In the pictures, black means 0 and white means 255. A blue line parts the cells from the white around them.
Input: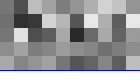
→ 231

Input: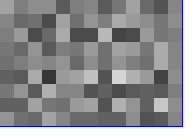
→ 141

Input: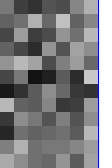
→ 134

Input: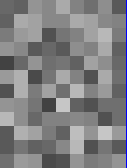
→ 130

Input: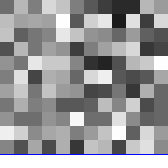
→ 216

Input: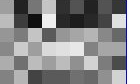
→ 224
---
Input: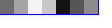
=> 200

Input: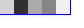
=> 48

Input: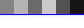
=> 106

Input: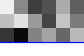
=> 130

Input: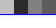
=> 193

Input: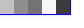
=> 143

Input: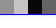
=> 146
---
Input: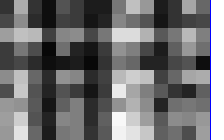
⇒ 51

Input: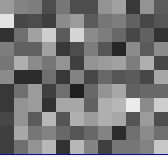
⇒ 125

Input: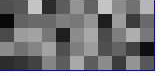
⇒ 197

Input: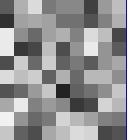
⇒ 219

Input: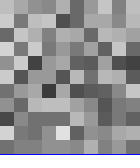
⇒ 145

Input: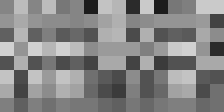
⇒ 133

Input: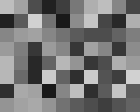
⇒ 77
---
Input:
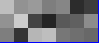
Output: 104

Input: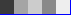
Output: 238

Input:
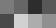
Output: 144

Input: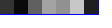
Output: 31

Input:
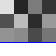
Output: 118

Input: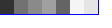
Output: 229
